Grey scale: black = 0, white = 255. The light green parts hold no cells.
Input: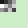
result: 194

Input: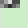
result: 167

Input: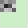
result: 37

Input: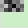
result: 195

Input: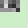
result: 218

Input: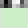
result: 7

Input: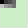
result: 57
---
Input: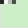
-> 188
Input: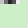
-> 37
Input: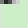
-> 78
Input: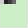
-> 60
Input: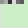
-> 52
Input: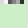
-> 88
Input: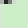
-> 121
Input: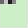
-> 30
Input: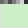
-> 75
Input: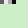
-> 171
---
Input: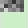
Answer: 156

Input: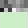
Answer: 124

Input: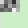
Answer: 211

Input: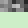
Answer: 152

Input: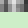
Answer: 170

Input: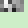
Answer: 113

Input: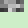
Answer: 116

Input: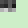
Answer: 78
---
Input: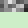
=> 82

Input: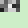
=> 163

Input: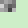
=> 167

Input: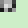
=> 179

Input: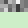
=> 244

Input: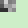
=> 210
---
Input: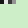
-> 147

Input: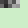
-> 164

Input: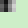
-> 195

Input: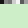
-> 205

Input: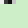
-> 197

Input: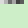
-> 179

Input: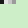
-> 199
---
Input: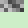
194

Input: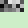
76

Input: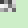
175

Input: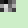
49

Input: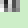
250

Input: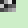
72

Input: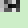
199
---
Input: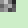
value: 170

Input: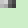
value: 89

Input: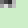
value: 140

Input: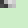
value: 176

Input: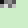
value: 113

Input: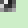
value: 43

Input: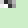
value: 55

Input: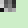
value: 128

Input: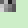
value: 126

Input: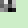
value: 83
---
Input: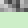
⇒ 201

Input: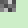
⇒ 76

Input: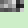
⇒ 191

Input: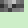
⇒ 93

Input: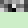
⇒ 89

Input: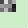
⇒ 144

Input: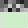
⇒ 118

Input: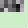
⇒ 71
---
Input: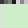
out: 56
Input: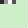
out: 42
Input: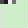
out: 72
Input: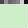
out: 72
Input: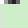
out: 255
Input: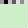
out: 156
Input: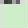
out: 178
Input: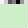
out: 244
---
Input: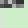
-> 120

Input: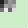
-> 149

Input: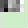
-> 142

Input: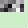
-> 182

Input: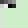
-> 6

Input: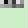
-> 125

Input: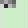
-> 186

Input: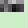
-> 54
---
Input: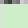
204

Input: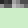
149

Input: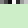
156

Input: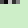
48

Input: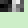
137

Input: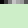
155

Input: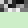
124
